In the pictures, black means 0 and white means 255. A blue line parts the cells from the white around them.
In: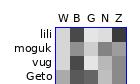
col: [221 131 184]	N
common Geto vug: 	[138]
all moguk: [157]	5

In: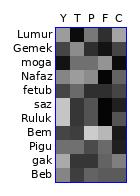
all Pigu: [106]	4
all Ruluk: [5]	4

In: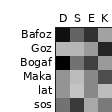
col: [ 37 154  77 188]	K
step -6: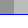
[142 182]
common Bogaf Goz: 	[154]
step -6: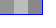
[142 182 130]
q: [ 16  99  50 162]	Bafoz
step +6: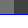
[120  70]

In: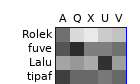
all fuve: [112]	5
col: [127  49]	U
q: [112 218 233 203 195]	Rolek
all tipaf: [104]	2 3 5
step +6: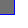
[118]

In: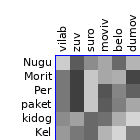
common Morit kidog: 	[174]
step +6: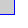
[211]

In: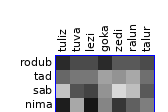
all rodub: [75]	2 3 7
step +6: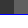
[ 60 102]
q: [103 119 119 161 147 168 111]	tad
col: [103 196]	tuliz
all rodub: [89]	5 6

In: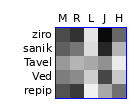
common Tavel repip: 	[168]
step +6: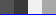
[ 88  63 247 174]

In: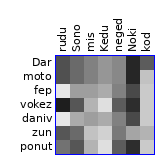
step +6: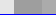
[236 164 164 177]
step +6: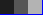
[ 36  92 185]

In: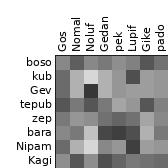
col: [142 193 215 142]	Noluf
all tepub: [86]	1 3 7
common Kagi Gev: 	[107]
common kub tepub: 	[150]
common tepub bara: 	[121]
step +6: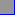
[156]
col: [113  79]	Lupif

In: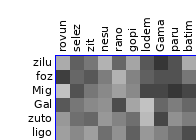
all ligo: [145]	5
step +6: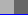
[184 109]
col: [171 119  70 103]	batim
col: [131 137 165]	gopi
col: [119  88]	zit
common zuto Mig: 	[70]
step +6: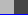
[192  76]

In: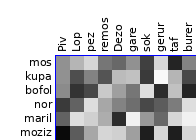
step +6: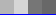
[187 220 124 110]
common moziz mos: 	[214]
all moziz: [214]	4 8 10
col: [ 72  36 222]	burer

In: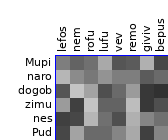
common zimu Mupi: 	[99]
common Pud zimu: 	[64]
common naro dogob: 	[106]
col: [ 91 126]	remo
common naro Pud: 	[106]
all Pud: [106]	3 4

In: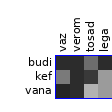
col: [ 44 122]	vaz
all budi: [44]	1 2 4
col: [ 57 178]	tosad
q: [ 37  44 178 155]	vana
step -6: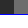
[ 38 103]
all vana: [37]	1

